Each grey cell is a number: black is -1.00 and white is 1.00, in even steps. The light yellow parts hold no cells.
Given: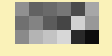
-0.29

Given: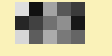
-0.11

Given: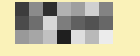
0.69

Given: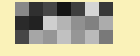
0.62

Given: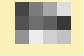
-0.25

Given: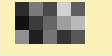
-0.20

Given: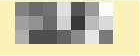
-0.16
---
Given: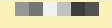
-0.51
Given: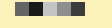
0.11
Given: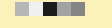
0.27
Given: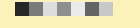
-0.21
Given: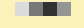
-0.61
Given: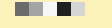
-0.75
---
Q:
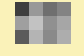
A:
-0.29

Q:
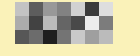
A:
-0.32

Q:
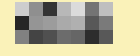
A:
0.01

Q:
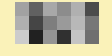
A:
0.60

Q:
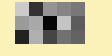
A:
-0.73

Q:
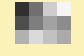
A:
0.39

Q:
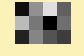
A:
-0.73

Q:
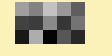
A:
-0.81

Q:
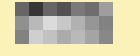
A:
0.02
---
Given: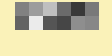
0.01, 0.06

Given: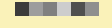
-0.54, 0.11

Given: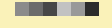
0.09, -0.66

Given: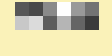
-0.32, -0.54

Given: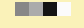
0.06, 0.97

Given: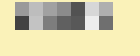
0.21, -0.13

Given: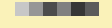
0.56, -0.29

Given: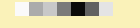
0.96, 0.79
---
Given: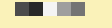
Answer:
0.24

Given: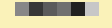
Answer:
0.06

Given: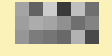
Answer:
0.50

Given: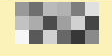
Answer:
0.76

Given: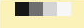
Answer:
0.66

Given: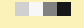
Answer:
0.63

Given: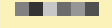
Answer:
0.18

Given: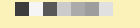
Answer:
0.76

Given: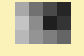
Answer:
0.44
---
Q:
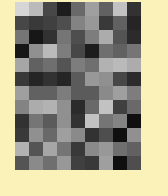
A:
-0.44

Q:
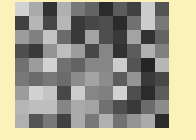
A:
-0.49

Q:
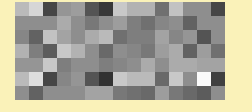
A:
0.11

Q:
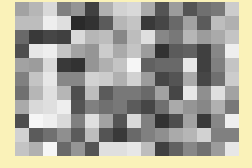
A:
0.48

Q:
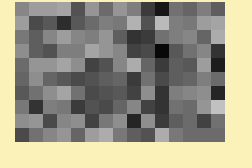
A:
0.23

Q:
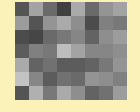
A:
0.22
